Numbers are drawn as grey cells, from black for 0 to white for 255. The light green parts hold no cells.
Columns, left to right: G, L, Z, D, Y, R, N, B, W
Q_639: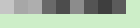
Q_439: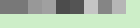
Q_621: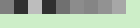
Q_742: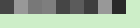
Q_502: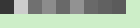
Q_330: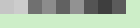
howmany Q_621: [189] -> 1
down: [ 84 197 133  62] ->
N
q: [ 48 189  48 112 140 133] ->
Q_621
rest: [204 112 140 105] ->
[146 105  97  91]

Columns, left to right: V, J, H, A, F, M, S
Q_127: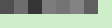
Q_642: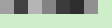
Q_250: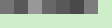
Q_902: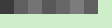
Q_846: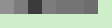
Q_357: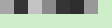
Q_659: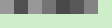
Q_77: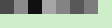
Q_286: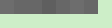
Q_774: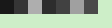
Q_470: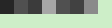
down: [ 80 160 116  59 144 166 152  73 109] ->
V
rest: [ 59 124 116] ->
[116 109]

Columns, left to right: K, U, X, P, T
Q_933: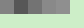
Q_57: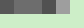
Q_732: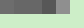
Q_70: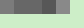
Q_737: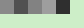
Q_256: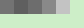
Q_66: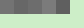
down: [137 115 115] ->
K
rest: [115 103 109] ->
[123  95]
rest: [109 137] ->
[195]

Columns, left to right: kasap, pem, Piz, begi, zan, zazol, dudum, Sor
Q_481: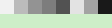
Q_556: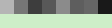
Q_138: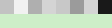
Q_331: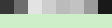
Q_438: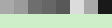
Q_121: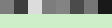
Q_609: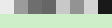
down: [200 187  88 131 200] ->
zan
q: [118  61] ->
Q_556
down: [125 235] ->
kasap
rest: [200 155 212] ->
[25]
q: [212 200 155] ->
Q_138
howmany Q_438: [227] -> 0
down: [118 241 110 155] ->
pem

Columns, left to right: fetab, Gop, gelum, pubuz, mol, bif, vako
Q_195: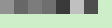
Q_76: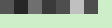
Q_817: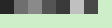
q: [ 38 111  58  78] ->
Q_76
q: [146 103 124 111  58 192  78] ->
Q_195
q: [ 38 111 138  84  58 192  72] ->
Q_817
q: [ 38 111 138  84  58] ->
Q_817
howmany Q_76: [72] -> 0
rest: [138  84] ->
[ 58 192  72]

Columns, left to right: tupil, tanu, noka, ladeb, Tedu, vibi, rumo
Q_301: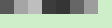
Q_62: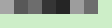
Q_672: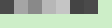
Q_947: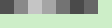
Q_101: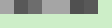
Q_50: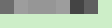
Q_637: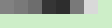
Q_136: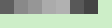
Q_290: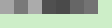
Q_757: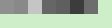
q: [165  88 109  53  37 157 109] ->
Q_62
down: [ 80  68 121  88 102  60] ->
vibi
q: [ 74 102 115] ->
Q_290
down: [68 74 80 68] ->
vibi
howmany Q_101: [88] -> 2

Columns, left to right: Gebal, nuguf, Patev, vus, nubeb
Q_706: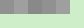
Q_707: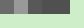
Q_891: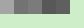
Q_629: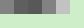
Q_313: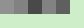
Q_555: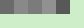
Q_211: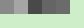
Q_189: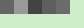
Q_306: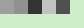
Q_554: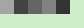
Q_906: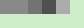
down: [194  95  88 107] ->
nubeb
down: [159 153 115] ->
nuguf
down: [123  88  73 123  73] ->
Patev
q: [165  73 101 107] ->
Q_211
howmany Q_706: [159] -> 2
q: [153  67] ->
Q_189

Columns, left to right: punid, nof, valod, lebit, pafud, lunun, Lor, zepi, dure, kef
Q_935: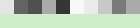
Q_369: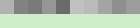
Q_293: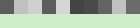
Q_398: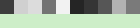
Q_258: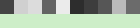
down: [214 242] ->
pafud
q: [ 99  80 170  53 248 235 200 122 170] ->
Q_935
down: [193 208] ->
nof
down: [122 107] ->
kef
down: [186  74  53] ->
Lor

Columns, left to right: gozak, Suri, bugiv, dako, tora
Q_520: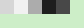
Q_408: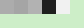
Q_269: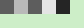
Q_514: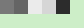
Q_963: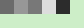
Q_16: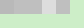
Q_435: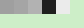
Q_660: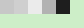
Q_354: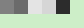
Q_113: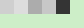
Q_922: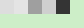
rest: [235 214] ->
[44]
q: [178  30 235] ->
Q_435
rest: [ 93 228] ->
[37]
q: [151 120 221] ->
Q_963

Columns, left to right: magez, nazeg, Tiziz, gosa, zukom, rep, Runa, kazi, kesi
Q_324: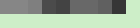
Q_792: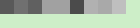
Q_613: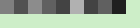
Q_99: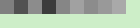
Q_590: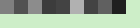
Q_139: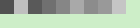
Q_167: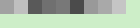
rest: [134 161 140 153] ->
[169]
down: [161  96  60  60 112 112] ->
gosa
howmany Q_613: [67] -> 2
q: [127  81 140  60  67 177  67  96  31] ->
Q_590

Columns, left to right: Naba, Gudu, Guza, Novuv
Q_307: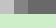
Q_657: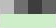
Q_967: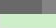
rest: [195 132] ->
[105 105]
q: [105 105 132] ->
Q_967
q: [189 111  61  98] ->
Q_657
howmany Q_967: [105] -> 3
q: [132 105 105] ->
Q_307
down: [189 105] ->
Naba

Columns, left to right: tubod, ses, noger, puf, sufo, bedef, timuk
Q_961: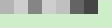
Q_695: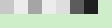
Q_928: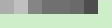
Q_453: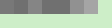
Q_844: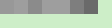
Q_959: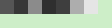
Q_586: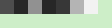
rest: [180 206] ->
[133 206 192 100  69]
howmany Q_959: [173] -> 1
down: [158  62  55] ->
sufo
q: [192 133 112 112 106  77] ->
Q_928
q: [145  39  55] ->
Q_586
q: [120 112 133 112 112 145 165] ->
Q_453

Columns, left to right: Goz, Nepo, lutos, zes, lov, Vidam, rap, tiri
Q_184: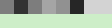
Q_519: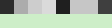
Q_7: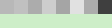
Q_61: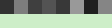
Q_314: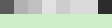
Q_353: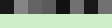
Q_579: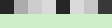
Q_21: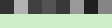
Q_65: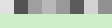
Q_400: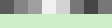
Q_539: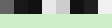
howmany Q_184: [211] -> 2
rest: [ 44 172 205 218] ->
[ 31 198 198  63]
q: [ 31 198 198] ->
Q_519
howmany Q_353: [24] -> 2
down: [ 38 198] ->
Vidam

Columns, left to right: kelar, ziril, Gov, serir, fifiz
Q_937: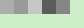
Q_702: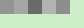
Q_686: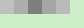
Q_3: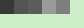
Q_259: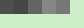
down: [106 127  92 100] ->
Gov
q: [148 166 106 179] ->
Q_702

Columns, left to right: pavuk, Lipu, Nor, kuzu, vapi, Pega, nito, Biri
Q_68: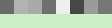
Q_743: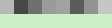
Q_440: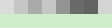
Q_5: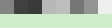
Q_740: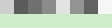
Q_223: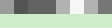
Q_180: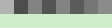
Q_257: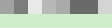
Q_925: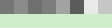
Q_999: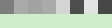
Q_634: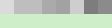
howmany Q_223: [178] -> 2
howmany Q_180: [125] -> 0
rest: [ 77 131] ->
[ 84 131  91 118 139]
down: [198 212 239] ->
Biri
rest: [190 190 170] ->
[162 206 125 139]
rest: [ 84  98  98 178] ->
[246 178 118]
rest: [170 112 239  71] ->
[155 118]

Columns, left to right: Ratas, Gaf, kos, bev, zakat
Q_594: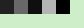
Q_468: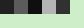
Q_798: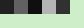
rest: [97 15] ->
[180  49]
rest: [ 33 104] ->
[ 15 180   0]
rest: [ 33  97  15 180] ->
[49]
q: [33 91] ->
Q_468
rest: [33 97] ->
[ 15 180  49]
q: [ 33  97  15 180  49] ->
Q_798

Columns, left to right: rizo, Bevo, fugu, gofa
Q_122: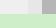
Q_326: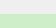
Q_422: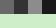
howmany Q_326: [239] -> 4
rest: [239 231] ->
[182]
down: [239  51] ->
Bevo
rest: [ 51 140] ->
[25]
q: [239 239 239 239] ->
Q_326

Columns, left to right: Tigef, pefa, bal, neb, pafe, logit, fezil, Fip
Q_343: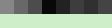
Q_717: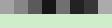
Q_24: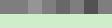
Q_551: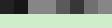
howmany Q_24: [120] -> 0
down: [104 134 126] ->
pefa
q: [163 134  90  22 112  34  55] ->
Q_717
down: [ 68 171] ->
Fip
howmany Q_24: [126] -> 5

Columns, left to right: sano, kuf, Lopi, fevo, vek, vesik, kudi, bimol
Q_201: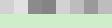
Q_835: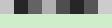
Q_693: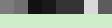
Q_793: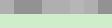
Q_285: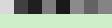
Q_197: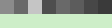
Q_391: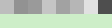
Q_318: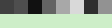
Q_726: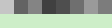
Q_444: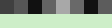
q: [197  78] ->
Q_197
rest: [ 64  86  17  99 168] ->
[105  17  92]
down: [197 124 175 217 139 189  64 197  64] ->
sano
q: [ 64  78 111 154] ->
Q_726
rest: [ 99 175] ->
[ 78  38  86 204]
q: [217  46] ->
Q_318
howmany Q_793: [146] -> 3

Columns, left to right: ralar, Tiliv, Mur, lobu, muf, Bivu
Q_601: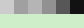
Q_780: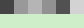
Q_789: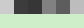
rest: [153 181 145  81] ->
[211]
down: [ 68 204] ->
ralar
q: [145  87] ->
Q_601
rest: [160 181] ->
[145  87  18]

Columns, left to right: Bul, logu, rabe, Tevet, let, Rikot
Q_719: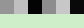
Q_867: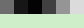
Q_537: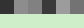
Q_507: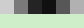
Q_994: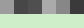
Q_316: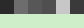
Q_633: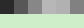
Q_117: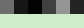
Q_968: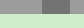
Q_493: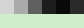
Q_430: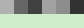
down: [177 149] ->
let
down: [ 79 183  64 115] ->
Tevet
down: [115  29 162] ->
Tevet
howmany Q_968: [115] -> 2
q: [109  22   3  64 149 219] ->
Q_867

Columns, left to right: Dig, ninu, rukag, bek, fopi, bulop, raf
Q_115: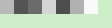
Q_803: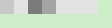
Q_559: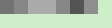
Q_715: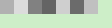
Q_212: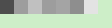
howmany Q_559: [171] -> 2
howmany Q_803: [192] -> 0
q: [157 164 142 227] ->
Q_212
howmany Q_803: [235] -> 0

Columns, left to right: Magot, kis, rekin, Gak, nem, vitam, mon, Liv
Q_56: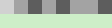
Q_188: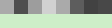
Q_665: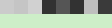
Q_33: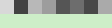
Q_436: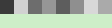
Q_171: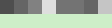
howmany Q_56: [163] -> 4
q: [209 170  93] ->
Q_188

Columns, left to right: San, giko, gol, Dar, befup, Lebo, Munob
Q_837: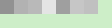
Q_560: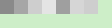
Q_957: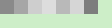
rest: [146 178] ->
[185 228 159 198 192]
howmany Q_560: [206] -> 2
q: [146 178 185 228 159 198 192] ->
Q_837

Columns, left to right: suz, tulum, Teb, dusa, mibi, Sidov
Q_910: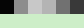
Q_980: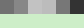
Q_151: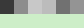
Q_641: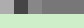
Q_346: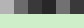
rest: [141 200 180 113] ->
[57]
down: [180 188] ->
dusa
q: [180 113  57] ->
Q_910
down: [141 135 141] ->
tulum
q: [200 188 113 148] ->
Q_151
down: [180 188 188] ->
dusa
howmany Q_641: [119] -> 3

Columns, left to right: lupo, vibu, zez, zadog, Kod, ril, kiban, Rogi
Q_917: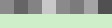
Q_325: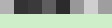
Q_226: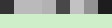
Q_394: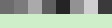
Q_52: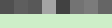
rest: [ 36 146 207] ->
[58]
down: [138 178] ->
lupo
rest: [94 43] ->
[152 207 158]
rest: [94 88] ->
[164  65 115 123 101]

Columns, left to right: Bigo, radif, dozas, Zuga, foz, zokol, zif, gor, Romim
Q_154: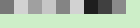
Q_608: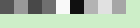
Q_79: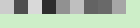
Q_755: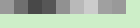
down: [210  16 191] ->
zokol
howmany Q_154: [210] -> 2
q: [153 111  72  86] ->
Q_755
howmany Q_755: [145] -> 1

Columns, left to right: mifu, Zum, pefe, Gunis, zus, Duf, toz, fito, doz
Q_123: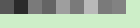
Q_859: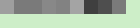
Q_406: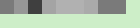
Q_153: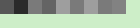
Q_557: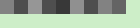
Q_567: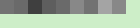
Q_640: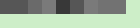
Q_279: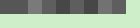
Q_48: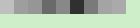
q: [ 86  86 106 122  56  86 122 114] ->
Q_640
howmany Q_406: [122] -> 3
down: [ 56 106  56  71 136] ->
zus

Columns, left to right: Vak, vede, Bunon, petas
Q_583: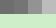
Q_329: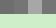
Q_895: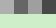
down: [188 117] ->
petas
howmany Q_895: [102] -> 1
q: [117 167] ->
Q_329
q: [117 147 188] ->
Q_583
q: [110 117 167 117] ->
Q_329
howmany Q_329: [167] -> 1

